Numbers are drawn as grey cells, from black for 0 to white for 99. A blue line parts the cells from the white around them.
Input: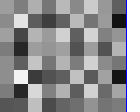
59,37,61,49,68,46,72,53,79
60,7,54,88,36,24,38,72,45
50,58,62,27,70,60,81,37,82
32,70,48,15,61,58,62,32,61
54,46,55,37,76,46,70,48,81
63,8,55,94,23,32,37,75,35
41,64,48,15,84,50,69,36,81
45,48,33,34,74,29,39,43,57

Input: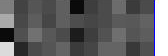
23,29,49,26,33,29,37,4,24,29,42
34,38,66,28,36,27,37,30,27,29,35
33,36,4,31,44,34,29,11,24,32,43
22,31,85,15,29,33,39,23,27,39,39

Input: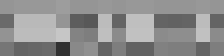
59,58,58,59,59,59,61,58,58,59,58,59,59,58,58,58
73,39,41,72,72,72,58,36,34,73,39,74,74,39,38,39
75,54,57,73,73,73,77,51,49,74,54,75,75,54,55,55
39,49,46,39,40,41,19,53,56,39,49,38,38,50,49,49

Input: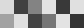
22,87,85,25,51,88
88,20,63,87,26,46

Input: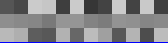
78,25,33,28,79,77,24,79,21,26,79,26
52,53,55,53,52,47,58,58,51,48,57,56
30,73,72,68,36,34,69,40,73,62,34,70

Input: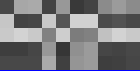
60,54,28,65,66,26,59,22,26,54
32,28,77,26,27,78,33,81,81,29
82,78,78,82,78,50,80,48,50,75
26,28,24,24,27,59,21,56,60,27
25,27,28,28,28,66,25,58,60,24
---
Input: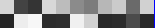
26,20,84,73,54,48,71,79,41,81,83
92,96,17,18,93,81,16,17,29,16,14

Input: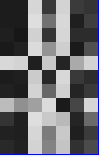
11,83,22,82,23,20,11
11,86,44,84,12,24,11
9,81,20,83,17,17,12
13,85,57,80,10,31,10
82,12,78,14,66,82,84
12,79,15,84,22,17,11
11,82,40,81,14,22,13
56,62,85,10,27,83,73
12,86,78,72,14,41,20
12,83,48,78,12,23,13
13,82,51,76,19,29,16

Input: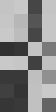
78,27,76,76
71,33,77,77
73,27,77,78
21,76,47,19
77,25,75,78
22,74,56,22
20,75,78,25
22,75,39,21

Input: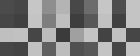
27,77,55,70,28,42,77,30,76,29
25,76,49,74,24,34,75,25,76,27
75,27,73,23,62,76,26,75,27,74
26,75,37,73,31,34,76,27,76,27

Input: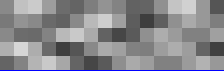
75,79,61,42,39,49,57,51,38,39,56,76,81,59,33,53
57,53,41,38,53,72,80,62,36,24,37,56,66,59,49,47
42,41,51,72,78,66,38,27,35,56,67,60,50,50,62,53
83,67,41,24,33,53,66,62,50,49,61,67,61,39,25,68
51,70,78,65,39,27,35,55,66,61,50,50,60,69,59,39

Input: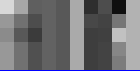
65,37,38,34,66,18,30,6,69,84
44,30,38,34,66,28,26,46,69,59
34,23,38,34,66,24,25,75,69,54
44,31,38,34,66,24,26,52,69,59
44,31,38,34,66,24,26,48,69,59
